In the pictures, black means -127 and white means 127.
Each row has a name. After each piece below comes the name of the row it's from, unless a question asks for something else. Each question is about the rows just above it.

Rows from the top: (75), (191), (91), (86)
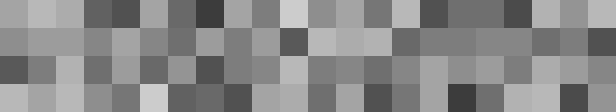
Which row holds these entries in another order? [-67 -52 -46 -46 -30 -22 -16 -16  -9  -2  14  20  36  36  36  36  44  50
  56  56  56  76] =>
(75)
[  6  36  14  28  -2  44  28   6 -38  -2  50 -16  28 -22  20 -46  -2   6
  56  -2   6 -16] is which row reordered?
(91)

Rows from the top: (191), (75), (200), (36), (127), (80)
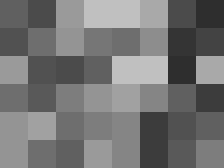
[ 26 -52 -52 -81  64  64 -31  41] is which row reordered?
(191)
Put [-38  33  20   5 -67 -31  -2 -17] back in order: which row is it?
(36)
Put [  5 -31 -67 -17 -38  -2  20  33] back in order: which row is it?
(36)
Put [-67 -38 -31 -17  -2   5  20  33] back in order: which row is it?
(36)
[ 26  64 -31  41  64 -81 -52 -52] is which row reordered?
(191)

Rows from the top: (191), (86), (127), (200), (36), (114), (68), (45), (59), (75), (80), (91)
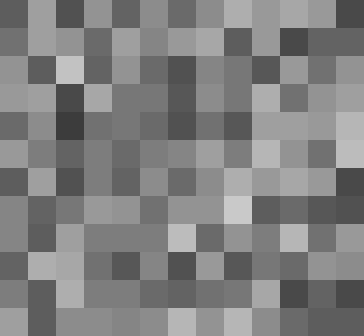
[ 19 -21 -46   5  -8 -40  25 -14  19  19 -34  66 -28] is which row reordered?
(127)
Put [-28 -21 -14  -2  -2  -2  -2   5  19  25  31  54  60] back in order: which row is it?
(114)
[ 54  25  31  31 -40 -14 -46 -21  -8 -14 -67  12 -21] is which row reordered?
(36)
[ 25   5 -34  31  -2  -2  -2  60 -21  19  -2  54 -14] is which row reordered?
(59)
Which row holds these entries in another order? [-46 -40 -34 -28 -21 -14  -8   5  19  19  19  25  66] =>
(127)

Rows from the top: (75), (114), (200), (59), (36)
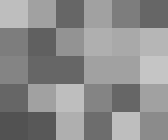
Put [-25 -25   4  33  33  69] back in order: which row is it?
(200)
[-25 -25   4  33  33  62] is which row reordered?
(59)
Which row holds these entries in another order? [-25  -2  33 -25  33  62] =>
(75)
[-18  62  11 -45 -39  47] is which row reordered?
(36)
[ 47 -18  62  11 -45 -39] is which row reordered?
(36)

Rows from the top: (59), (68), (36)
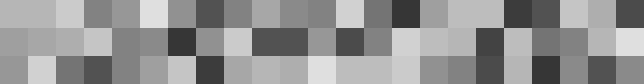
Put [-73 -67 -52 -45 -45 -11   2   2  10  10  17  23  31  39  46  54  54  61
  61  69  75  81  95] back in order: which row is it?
(36)
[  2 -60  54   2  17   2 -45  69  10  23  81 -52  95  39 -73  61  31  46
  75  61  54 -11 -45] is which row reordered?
(68)
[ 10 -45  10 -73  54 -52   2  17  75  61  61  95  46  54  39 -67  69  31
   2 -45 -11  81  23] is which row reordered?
(36)
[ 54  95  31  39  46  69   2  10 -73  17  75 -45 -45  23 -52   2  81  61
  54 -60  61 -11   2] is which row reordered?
(68)
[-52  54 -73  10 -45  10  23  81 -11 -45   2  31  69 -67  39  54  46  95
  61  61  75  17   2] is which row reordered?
(36)
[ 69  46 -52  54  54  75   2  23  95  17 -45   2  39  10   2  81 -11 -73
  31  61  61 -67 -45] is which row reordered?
(59)

